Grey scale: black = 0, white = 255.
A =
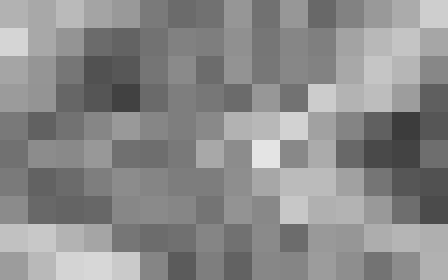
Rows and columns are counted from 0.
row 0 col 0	178
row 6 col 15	81
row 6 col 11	187
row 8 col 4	118
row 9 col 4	202
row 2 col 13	197
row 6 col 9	167
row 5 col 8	140
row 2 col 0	165
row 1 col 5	114
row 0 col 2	186
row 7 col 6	134
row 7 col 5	138
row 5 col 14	67
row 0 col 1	168
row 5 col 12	104
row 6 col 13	117
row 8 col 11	153
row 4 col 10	210
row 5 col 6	121
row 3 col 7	119
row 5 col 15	110
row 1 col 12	163
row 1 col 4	99
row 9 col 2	212
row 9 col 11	156
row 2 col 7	108
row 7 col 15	75
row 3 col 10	114
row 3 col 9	151
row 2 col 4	87
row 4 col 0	121
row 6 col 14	86
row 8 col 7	133

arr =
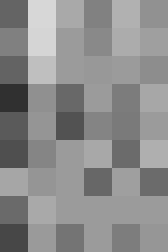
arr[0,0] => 100
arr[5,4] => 107
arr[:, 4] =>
[177, 172, 155, 124, 122, 107, 159, 155, 125]
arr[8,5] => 150
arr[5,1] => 133
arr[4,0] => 90
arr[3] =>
[48, 144, 104, 155, 124, 167]
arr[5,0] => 79
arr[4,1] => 149
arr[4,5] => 155
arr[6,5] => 107
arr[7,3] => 155
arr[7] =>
[106, 169, 155, 155, 155, 155]
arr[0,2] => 169
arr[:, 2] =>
[169, 155, 155, 104, 82, 155, 155, 155, 116]

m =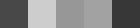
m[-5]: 72
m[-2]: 162
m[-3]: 151
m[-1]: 55

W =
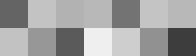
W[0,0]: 100
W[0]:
[100, 195, 178, 184, 115, 196, 184]
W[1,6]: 61
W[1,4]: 206

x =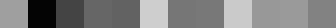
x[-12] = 159
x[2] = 68
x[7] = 120
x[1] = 4

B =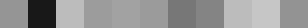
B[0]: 149
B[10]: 147
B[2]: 188
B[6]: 119

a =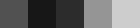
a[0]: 81
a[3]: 149
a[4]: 205

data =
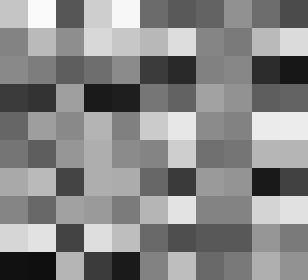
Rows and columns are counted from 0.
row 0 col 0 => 197
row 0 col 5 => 107
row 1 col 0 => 131
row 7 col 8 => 131
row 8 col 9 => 150
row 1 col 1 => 186
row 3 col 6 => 98
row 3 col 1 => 51
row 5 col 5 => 132
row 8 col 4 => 190
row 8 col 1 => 226
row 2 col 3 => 110
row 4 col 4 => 128
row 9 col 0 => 17
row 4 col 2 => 137
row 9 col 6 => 190
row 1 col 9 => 186
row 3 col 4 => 30
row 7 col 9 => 212
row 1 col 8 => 122
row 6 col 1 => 186
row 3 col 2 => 159
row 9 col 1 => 15
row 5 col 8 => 117
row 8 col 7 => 88
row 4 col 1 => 158
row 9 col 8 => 121
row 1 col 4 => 199
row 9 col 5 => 130
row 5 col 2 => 150
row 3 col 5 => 118
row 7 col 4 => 123
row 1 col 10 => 219
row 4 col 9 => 235

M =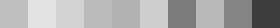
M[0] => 191
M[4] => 178
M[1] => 227
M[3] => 187

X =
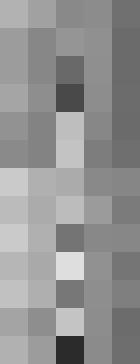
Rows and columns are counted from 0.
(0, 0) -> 178
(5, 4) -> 111
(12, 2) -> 43
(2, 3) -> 143
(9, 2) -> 222
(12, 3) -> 139
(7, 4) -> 123
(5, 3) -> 125
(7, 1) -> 171
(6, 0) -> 202
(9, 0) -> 182
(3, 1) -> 142
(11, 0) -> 164
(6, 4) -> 134
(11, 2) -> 196
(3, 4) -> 108
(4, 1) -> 131
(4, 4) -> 107

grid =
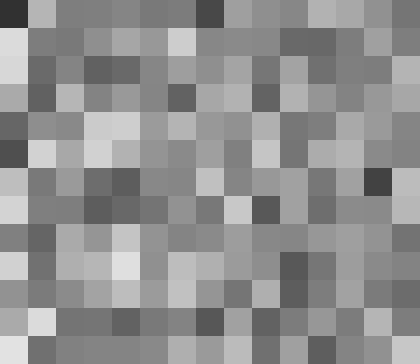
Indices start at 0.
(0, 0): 49
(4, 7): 152
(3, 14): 167
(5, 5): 148
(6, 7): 192
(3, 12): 131
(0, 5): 121
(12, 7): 154
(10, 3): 163
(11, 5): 121
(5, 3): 209
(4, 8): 145
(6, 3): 109
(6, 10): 161
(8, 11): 151
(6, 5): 136
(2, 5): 134
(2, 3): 97
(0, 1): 181
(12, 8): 187
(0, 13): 145
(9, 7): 176
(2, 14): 180
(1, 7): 135
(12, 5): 137
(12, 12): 132
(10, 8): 117
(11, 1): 219
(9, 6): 189
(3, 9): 99
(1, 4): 166
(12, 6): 175
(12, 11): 94
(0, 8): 159
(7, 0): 211
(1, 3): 143
